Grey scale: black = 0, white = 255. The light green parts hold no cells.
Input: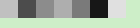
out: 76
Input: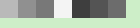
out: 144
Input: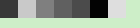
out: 201
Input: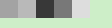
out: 185
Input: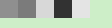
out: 123
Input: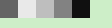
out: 233
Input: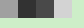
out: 50
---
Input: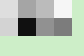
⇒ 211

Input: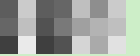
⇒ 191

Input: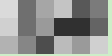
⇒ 88

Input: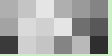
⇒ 154

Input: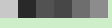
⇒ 110

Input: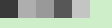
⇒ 196
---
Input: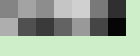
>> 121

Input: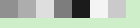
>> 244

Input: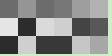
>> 158

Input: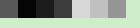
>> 192

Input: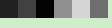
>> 213

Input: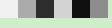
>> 15
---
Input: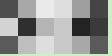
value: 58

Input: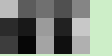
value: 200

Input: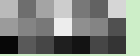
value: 80

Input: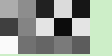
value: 228

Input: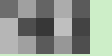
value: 67

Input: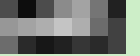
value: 65

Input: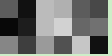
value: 113
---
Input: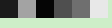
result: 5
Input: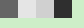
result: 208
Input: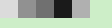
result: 112
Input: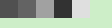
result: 161
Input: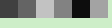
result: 194
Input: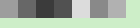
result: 59
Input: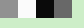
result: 10
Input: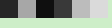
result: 15
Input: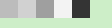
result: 159
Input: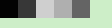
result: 207
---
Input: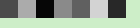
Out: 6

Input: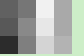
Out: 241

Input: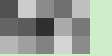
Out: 139

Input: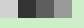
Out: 94

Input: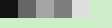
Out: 165

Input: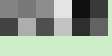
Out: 141

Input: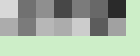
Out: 143

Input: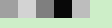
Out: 127

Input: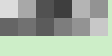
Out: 81

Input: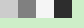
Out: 245
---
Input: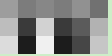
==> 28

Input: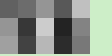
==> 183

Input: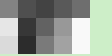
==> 122

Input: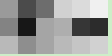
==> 185

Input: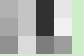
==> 219

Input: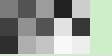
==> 196

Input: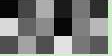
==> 226

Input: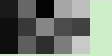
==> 45

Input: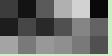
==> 143

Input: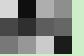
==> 151
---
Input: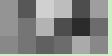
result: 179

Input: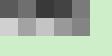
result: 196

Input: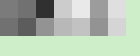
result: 147

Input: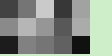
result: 150

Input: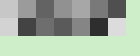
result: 110

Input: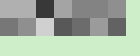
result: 208

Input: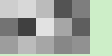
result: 226

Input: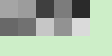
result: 198

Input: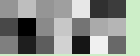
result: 138
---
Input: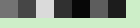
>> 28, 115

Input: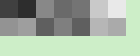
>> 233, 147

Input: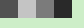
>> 41, 81

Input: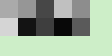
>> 141, 213

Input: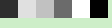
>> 1, 46

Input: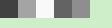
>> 142, 65

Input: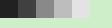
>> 227, 33

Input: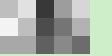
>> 214, 168

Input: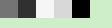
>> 0, 116
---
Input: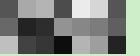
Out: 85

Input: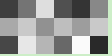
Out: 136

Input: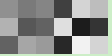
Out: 189

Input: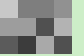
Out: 145

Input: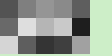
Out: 94

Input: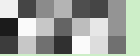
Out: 148

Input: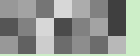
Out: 63

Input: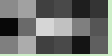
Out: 52
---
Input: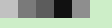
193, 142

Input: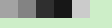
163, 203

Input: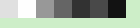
224, 18

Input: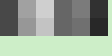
72, 40

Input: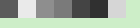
91, 214

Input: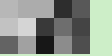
183, 78

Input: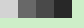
211, 40
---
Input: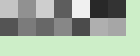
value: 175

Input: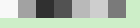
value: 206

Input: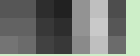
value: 191

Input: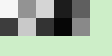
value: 6

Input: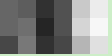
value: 181

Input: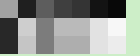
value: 226

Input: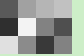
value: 57

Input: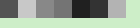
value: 51

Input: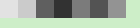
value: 83
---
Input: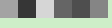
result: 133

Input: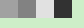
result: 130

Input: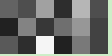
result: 161

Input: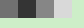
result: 113

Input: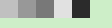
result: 152

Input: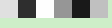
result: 192

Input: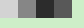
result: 88

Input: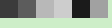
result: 161

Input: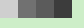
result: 91

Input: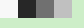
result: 112
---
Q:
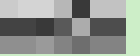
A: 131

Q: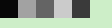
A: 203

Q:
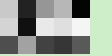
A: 54

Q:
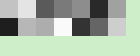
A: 101

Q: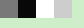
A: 255

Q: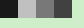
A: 120
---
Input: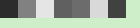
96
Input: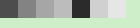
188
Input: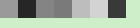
122
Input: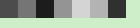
148
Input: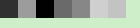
106
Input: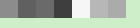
62
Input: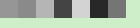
68
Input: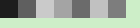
164
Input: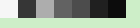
98
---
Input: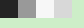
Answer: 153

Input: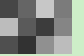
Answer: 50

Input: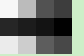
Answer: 205

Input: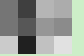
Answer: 32

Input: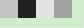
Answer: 34

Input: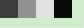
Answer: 145

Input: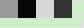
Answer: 7
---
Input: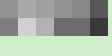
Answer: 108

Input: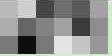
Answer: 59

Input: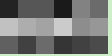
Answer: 141

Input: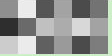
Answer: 216

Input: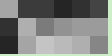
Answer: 155

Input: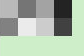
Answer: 204

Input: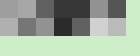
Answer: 209
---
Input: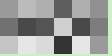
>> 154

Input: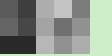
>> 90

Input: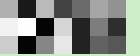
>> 176

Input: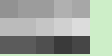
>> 146

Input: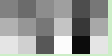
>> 129

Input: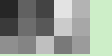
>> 38

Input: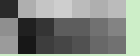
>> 42

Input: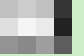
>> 192

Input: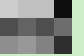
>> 204

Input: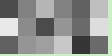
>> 75
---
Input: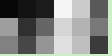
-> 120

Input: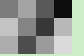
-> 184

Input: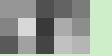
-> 141

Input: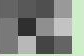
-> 195

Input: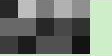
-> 49

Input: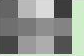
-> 131

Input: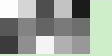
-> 110
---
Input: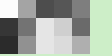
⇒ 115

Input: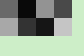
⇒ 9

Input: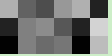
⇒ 128

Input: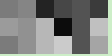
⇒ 145

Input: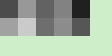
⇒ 152

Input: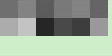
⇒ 131

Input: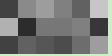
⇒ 44

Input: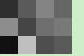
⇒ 69
